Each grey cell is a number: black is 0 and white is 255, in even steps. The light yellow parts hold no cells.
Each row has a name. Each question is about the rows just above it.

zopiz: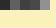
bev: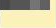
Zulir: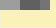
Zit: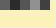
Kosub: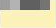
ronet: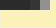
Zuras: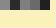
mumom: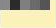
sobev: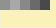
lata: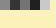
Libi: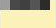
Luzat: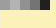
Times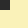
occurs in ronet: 3
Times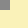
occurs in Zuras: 1

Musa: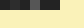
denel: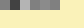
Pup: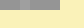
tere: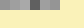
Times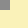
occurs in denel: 1
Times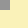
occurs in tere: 2
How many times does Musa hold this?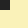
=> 4
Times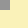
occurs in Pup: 5
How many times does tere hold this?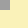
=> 2
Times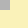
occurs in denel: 1
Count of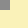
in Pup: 0

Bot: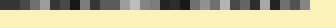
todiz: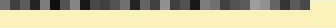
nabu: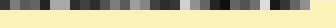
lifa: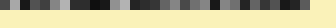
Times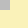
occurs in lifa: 0
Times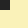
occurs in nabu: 2

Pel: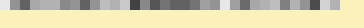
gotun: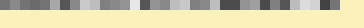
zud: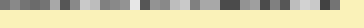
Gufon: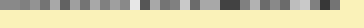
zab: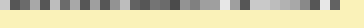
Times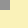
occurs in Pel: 5
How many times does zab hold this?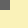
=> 2
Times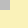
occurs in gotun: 4
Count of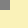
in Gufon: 5

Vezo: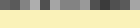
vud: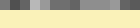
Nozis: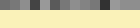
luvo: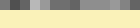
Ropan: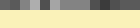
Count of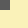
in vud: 1
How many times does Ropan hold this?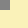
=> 4

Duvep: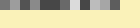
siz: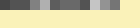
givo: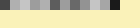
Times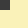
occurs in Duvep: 0
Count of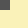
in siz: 3
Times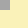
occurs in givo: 1

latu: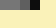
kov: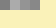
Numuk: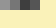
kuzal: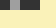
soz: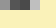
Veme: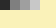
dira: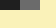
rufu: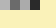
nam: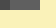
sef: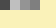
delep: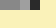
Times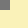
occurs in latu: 2
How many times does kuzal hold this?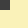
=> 0
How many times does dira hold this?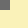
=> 2
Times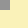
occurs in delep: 0
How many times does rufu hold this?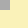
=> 1
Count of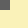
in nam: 3
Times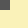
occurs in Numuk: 1

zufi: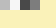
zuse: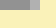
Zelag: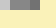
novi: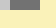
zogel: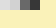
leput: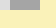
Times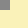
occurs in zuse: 0
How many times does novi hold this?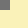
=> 3
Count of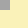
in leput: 3

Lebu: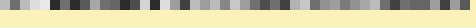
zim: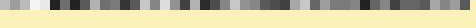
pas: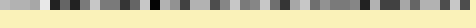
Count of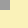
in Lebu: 6
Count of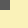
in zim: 5
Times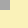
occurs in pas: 3
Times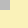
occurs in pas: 1
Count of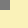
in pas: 6
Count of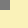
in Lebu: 1
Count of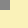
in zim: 6

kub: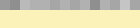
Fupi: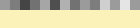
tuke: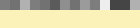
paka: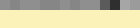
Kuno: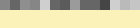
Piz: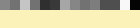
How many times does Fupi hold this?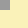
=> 4
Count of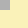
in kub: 5
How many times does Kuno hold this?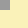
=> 1
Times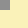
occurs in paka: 6
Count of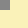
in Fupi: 0
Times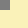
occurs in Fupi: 2

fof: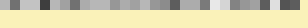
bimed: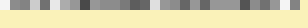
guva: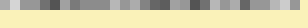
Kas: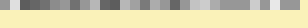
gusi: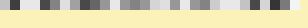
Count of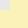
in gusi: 6
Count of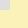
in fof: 1
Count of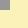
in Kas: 11
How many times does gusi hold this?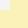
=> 1
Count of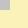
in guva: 0

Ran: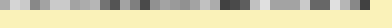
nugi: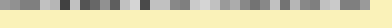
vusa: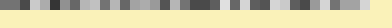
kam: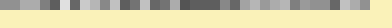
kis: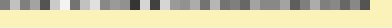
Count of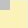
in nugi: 8
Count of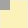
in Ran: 8
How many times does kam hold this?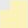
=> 0
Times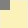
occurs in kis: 5
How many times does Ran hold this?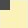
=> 2

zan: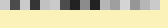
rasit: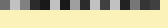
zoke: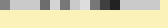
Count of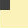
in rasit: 2
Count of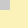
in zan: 4
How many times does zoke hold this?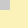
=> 8
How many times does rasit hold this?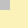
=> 4
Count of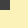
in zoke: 1

